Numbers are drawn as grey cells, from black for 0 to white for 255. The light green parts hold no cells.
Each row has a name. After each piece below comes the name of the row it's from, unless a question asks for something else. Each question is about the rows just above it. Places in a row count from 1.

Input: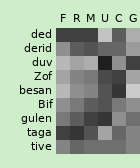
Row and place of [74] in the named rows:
Zof, 4
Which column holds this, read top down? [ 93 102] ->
C
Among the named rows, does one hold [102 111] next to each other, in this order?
yes
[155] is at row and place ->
derid, 6
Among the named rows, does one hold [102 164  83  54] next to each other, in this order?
no
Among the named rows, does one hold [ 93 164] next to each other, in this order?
no

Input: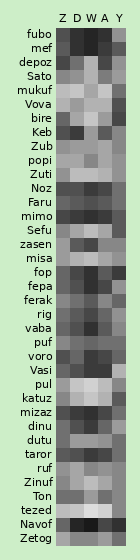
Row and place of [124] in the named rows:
Sato, 4
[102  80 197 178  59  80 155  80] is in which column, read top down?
D
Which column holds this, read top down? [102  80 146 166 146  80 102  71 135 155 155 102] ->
Z

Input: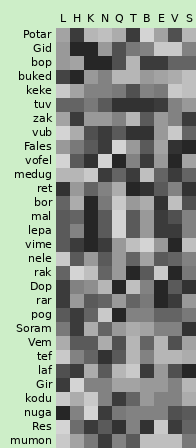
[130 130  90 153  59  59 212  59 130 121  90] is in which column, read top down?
N
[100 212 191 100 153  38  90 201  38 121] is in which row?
rak
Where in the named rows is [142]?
Dop, 3
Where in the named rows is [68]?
buked, 1
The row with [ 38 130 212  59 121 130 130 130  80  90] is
nuga
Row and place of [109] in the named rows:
Res, 2

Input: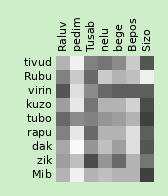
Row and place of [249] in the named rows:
dak, 2
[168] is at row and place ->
dak, 1
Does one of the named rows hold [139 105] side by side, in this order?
yes

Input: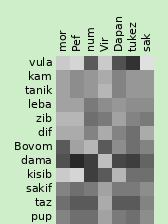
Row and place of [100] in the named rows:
dama, 7
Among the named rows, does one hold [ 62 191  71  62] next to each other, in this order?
yes

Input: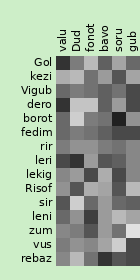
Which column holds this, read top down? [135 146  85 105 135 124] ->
valu
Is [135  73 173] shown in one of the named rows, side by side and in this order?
no
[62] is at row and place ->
leni, 3
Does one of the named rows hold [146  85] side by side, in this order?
yes

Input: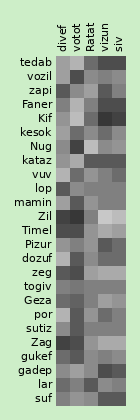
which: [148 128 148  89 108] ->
Pizur
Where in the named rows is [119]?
togiv, 2
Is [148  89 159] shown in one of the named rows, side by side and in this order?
no
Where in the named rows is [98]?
Geza, 2

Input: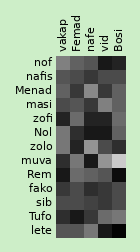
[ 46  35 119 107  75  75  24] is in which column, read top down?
Femad
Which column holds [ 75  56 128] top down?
vid
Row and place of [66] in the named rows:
sib, 3
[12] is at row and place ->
Rem, 5

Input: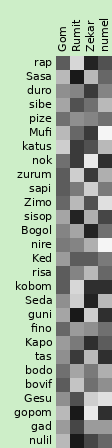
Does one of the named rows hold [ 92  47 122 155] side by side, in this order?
no
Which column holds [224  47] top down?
numel
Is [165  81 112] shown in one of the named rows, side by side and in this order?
yes
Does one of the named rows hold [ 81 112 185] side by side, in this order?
yes
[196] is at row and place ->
bovif, 2

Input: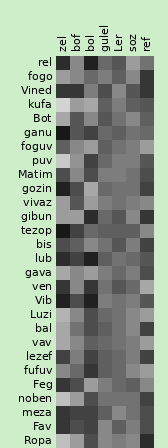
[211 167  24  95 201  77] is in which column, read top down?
zel
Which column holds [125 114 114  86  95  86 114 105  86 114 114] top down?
Ler
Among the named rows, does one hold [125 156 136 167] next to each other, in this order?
no
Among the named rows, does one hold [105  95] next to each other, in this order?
yes
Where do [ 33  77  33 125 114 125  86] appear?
Vib
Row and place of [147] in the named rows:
puv, 2
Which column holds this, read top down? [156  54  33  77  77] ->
bol

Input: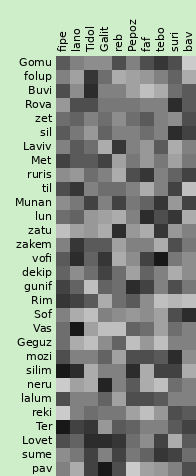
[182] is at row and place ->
Rim, 9
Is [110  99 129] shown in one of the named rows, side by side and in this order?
yes
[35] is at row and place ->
neru, 4
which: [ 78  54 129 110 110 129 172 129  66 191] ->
til
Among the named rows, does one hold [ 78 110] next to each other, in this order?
no

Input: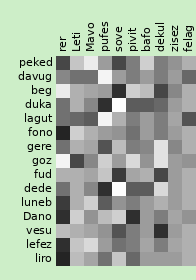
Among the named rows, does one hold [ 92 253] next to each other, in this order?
no
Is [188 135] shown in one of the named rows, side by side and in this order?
no
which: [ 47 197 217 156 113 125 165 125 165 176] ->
lefez
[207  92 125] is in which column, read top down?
pivit

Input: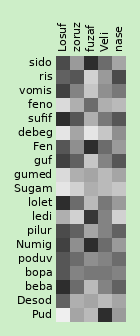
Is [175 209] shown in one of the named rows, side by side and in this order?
yes
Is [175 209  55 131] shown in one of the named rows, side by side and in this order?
yes
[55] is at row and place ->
ledi, 3
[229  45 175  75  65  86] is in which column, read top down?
Losuf
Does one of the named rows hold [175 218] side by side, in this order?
no

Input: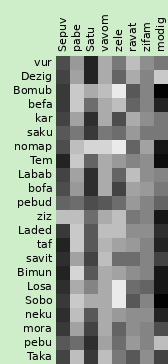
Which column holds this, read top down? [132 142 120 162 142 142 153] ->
zifam
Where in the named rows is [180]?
taf, 4
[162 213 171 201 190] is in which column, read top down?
pabe
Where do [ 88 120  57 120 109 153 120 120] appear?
saku

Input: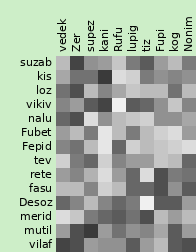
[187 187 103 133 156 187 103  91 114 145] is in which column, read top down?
Rufu
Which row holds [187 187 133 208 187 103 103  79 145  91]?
fasu
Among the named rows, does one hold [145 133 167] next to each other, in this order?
yes
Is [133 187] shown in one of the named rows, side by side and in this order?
yes
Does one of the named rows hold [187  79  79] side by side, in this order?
no
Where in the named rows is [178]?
rete, 3

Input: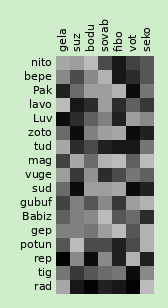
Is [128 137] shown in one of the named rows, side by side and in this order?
yes
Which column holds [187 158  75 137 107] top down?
sovab
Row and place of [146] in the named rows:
vuge, 3
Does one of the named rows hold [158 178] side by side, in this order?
yes

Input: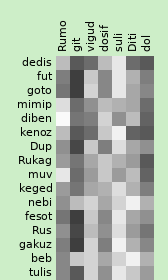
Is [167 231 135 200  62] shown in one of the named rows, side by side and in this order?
no
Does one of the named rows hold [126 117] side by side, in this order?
no
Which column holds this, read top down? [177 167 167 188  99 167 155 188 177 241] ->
Diti
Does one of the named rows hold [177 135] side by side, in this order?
yes
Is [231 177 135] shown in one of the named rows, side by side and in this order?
no

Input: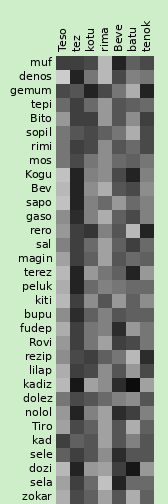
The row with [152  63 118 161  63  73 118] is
Rovi
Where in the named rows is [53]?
rero, 3
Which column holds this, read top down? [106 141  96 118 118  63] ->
kotu

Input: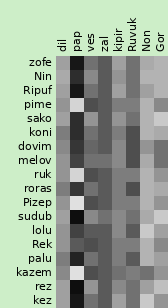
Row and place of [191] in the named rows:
rez, 8
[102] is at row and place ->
dovim, 3
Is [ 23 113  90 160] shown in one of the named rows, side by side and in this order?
yes

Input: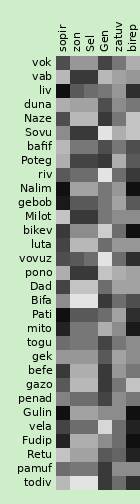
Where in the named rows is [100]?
Retu, 5
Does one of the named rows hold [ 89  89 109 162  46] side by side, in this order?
yes
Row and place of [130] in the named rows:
penad, 1

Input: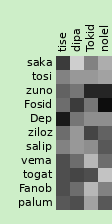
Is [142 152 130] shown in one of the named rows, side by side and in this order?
no
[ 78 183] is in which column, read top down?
Tokid
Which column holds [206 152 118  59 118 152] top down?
dipa
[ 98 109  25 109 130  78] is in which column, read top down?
tise

